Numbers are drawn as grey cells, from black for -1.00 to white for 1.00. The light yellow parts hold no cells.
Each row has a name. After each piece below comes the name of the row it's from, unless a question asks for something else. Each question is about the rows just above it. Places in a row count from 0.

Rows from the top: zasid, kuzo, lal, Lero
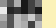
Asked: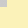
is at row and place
lal, 4
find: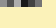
zasid
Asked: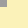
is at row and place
lal, 3
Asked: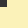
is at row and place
kuzo, 2
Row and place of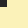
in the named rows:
kuzo, 1

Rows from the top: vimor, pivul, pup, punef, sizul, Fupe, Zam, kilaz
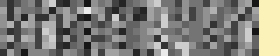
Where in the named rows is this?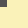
vimor, 2
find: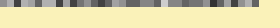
punef
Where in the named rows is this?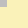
Zam, 7

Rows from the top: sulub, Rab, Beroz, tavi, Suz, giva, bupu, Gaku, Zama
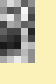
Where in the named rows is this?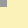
tavi, 2
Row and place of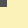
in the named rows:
Rab, 1
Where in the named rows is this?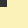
giva, 1
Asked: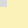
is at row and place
sulub, 1

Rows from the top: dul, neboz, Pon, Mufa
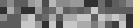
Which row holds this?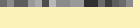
dul
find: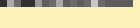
neboz
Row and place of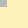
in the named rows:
dul, 7
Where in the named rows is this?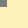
Mufa, 13
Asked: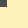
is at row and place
dul, 6

